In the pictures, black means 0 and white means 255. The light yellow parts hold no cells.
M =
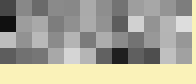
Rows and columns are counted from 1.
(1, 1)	71
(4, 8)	31
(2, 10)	147
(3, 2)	146
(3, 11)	180
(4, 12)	161
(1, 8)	115
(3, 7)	173
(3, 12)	151
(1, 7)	142
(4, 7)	97
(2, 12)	221
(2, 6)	171
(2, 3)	169
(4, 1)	93

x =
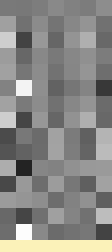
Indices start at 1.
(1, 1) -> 121
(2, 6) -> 148
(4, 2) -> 103
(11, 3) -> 134
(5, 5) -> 134
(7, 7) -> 107
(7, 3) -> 140
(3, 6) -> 175
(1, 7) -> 141
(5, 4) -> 114
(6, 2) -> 243
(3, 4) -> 102
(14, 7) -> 189
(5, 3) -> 140
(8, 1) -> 206
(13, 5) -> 130
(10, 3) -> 108
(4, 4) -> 121
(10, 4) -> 163
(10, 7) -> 187
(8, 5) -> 146
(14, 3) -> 112
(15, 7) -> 67
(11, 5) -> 145
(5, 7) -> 110
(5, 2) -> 118
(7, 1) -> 162
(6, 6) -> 132
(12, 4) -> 156
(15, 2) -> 253

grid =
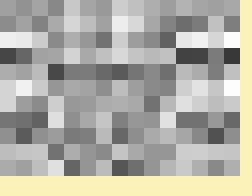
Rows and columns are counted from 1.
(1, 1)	160
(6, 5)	169
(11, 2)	160
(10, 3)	198
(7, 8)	175
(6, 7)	142
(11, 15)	175
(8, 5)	143
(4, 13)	67
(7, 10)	114
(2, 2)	162
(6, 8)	189
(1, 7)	153
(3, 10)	137
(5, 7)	105
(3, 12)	231
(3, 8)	205
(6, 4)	150
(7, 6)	155
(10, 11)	150
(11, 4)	224
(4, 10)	185
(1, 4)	136
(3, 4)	138
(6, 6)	163
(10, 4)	114
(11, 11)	182
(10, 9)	169
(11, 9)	111
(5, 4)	72
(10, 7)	138
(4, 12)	66
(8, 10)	148
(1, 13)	165
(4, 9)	196
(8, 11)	225

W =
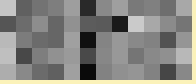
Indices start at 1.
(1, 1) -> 197
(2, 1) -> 85
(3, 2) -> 124
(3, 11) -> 82
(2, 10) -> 168
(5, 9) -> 149
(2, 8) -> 26
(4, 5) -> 154
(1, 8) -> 159
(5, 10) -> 130
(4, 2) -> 72
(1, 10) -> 128
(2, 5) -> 145
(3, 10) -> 130
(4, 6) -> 73
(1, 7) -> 137
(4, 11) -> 144

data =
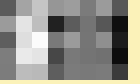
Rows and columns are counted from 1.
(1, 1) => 91
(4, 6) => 116
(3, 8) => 28
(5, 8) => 59
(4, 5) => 121
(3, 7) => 143
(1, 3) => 197
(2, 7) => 87
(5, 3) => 185
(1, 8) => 87
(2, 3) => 190
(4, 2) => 234
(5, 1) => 124

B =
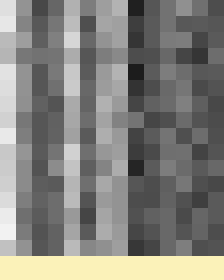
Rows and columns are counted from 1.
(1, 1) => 222
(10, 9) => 59
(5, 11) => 124
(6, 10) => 77
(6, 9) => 51
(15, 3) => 82
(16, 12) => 126
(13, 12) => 81
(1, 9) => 32
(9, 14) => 79
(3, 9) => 52
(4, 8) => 137
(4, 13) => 52
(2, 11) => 114
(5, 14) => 90
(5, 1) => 226
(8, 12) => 107
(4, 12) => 68
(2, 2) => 132
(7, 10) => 97
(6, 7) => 156
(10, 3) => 90
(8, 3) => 86
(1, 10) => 86
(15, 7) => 171
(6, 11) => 106
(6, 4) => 112
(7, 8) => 155
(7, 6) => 100
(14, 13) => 101
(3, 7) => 147
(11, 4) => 141
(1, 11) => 114
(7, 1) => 215
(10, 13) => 66
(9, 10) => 91

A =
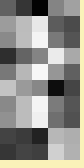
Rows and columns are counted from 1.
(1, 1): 97
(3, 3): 244
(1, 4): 132
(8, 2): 188
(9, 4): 183
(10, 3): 63
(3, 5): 84
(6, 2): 154
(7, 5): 85
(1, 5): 161
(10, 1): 54
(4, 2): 100
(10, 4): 208
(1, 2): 53
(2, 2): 188

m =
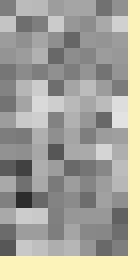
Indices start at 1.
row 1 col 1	127
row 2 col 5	151
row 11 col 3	173
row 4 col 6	133
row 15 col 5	166
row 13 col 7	161
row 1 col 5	166
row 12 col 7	157
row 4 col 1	147
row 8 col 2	201
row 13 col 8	142
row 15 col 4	127
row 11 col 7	134
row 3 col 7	147
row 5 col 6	148
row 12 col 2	112
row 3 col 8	156
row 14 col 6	153
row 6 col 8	123
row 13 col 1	128
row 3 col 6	150
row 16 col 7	106
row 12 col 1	168
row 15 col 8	110
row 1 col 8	145
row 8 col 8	226
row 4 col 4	103
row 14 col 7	152
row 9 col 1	124
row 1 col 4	158
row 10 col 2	142
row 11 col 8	188
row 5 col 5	124
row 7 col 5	185
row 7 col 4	206
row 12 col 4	121
